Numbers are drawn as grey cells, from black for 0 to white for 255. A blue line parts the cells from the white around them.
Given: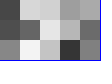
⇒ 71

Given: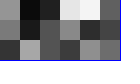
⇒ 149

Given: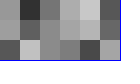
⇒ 152

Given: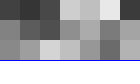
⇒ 65

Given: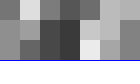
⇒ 117

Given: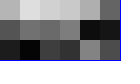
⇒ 181

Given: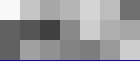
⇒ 248

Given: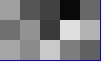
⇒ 159

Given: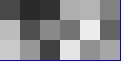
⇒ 72
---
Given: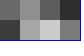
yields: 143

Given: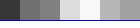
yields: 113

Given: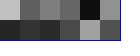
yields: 95

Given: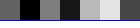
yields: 0

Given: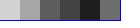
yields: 166

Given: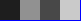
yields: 145

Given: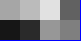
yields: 187

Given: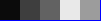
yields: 62

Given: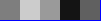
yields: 204
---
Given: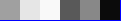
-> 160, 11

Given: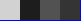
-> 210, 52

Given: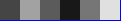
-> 69, 224

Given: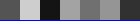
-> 84, 49

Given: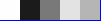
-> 254, 181

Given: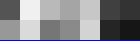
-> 84, 22

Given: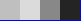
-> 191, 36

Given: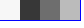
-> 247, 187

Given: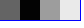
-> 100, 234

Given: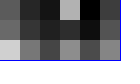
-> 91, 133
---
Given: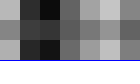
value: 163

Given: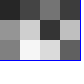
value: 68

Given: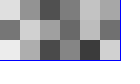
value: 125

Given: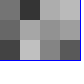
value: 52

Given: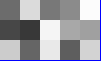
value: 120

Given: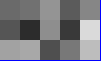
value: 148

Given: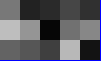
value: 42

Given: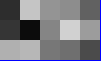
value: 148
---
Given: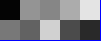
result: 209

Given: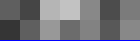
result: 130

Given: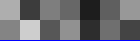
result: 45

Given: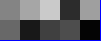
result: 64

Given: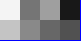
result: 137

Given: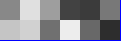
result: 237
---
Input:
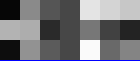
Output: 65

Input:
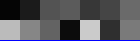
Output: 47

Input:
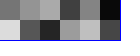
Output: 191

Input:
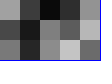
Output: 92

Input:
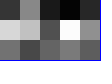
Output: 252

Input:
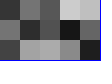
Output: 22

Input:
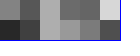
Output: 123

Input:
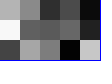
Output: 103
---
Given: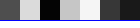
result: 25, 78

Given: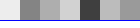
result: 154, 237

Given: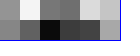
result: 197, 134

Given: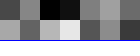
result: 107, 168

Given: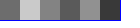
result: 57, 109

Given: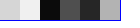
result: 179, 214

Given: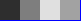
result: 162, 46

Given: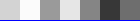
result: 110, 211
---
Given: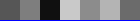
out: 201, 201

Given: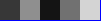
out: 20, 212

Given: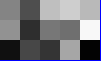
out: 119, 248

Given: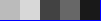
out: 66, 216

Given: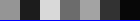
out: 108, 217

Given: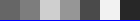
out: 150, 242

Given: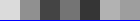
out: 116, 219

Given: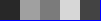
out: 123, 215
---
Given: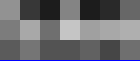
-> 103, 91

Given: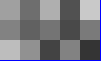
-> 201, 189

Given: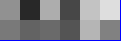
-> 222, 121

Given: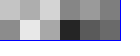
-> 126, 140

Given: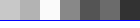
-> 50, 200

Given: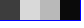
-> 10, 61

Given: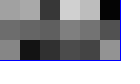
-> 4, 134

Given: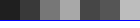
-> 189, 31

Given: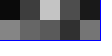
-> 25, 133
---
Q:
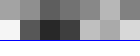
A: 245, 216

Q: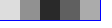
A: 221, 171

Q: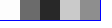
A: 253, 202

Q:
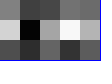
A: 248, 211

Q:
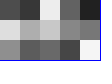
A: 245, 237

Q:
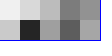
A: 240, 217
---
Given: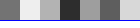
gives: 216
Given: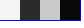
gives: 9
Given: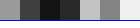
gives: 240
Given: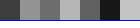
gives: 196
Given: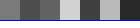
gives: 41
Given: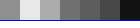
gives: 18
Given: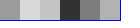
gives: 178
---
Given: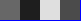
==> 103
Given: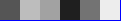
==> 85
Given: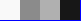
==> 249
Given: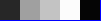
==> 39
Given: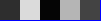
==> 46
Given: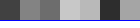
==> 65
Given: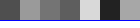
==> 79
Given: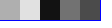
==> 175
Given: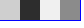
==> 207
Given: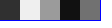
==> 48
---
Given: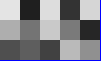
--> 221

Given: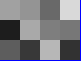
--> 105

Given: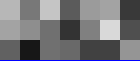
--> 197

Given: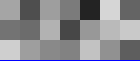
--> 158

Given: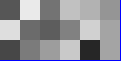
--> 115

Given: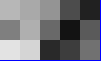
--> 148
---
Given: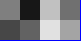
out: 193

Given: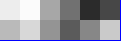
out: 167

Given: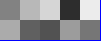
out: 214

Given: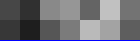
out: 137

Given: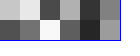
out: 74

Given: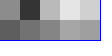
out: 186

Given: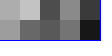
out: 77

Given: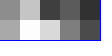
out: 63

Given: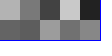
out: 66

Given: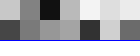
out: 17
